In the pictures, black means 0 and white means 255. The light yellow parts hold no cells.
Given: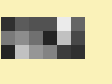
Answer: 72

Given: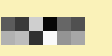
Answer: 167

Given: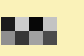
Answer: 75

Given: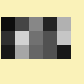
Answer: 198

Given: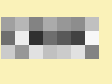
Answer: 247

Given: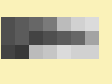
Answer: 163
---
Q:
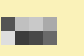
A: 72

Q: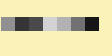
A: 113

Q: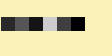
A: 63

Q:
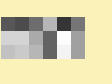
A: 243

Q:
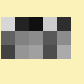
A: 77

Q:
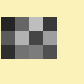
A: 124

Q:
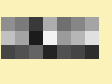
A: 69

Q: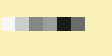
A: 26
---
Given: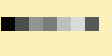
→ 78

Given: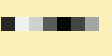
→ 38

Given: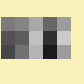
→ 49

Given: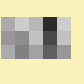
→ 73

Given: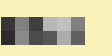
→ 54

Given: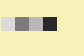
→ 124

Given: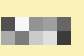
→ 81
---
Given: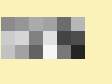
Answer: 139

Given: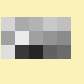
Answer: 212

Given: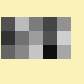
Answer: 81

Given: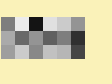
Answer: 126

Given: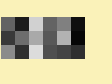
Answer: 99

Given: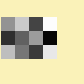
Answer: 147

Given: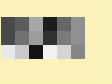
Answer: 73

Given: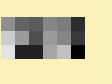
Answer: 143

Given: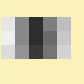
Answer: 230

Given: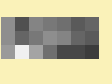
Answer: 142
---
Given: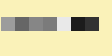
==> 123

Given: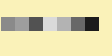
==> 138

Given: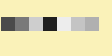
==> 176

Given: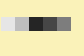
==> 125

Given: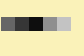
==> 102

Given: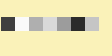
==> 175

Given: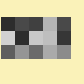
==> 106

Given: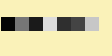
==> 68

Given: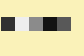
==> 88
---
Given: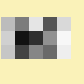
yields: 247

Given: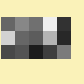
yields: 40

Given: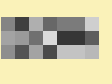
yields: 93

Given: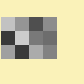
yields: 109

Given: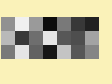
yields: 163

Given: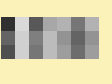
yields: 147

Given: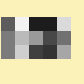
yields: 113

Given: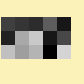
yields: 72

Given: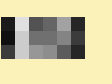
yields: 59

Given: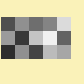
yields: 99
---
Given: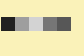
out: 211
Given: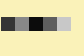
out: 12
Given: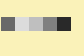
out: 191
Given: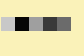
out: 159
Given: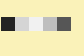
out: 241
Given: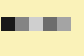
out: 207
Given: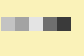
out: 228
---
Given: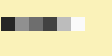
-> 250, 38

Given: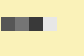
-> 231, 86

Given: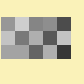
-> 76, 163

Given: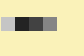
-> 133, 197

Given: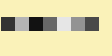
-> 73, 51

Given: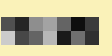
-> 59, 203

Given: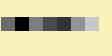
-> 200, 107

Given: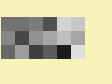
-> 199, 103

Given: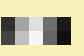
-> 27, 68
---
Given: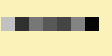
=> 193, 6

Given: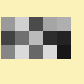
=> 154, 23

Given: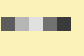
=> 92, 58

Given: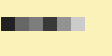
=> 34, 203

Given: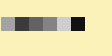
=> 163, 18

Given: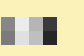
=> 135, 38

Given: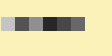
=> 196, 104

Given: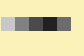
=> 200, 108

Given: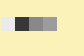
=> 235, 156

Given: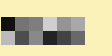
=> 16, 105
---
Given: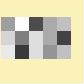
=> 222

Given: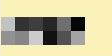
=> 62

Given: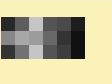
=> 156

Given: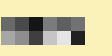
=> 21

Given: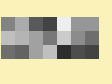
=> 161

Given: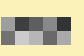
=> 94

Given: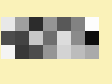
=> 199
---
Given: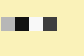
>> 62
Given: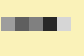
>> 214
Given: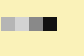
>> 18
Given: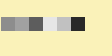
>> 41
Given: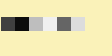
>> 220
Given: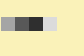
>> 219
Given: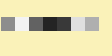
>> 175
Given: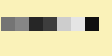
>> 16
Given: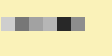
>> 141
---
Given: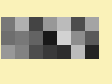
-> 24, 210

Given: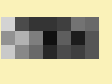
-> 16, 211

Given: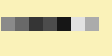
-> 76, 225

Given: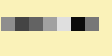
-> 161, 223

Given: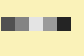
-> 228, 228

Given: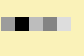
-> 189, 221

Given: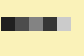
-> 131, 203
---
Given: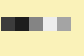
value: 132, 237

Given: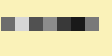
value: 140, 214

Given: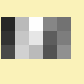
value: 230, 254

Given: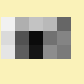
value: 11, 241

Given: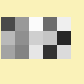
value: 207, 251

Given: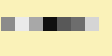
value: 16, 234

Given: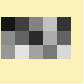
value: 42, 227
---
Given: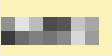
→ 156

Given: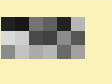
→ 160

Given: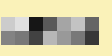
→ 55

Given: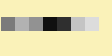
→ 220

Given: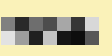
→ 87

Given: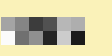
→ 26
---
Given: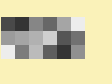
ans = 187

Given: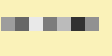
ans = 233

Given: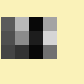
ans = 8

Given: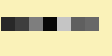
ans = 126

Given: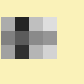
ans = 181

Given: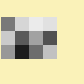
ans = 109

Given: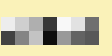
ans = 195
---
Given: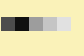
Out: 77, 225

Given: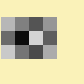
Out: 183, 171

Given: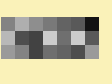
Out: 131, 154

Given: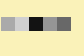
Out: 170, 104

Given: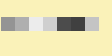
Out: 148, 196

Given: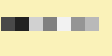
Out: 73, 185

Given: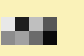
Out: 232, 10

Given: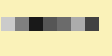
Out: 203, 66

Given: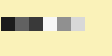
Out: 28, 216
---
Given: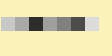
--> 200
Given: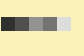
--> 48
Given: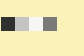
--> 49
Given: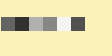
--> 100
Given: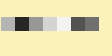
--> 180
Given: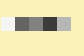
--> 246
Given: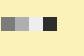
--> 124
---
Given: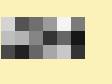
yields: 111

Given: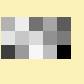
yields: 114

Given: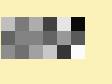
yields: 173

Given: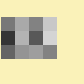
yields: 130

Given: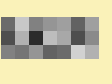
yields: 129

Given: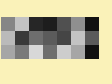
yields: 38

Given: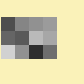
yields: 145
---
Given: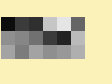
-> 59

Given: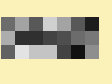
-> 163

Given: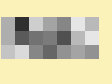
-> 47

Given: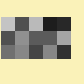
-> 80

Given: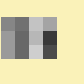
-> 113

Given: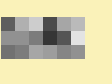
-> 176

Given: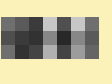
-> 90

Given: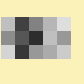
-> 65

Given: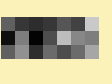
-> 55

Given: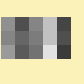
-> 79
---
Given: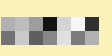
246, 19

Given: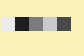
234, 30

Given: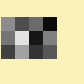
226, 12

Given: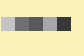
196, 56

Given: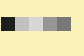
215, 30

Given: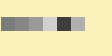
209, 62

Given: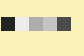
237, 35

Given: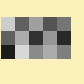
216, 28
